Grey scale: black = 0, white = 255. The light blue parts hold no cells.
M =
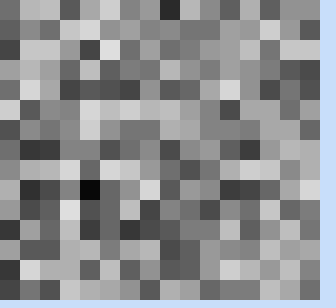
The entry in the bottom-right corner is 111
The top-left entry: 111
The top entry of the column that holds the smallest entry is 168
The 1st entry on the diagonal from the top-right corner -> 146
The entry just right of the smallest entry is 103
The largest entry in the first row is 206
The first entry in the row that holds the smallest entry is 176
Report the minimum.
8
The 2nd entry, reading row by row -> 183
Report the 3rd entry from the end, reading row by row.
190
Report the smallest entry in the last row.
69
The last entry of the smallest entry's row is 214
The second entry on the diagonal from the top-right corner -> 153
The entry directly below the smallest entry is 81
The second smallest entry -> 42
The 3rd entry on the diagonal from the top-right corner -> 117
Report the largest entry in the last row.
198
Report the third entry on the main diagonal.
198
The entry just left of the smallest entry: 131
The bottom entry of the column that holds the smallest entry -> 176
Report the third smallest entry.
48
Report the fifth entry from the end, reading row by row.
124
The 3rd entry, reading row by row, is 190
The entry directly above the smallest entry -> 103
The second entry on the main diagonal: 138

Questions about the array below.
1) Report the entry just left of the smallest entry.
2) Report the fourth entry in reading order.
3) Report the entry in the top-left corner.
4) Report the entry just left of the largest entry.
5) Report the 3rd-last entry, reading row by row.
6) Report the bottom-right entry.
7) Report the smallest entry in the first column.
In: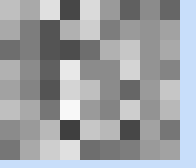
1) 184
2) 71
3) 191
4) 118
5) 125
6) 162
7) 110

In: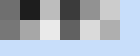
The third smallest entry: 97
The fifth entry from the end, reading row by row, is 167
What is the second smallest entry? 59
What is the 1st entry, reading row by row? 111

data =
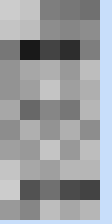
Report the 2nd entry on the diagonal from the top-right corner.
134
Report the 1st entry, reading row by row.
204
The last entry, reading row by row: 182
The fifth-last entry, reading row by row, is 153
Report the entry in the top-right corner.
112
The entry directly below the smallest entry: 167
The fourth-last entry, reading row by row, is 134
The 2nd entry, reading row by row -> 196
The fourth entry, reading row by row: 119
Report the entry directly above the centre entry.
196
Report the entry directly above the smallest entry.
189
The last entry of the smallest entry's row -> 126
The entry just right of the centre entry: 119
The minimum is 25

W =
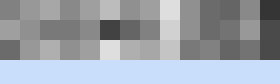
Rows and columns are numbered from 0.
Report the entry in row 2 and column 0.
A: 107
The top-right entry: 53
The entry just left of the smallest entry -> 137
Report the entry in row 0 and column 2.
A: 167
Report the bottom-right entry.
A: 74
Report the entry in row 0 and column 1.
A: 152
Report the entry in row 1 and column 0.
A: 159
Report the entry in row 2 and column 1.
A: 152
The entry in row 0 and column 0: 129

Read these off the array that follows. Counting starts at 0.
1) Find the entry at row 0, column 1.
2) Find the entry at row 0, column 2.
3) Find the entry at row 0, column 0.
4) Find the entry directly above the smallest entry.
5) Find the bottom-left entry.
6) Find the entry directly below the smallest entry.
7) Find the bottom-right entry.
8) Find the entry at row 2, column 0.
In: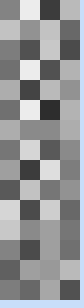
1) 236
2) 60
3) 131
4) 186
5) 125
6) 138
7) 81
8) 125
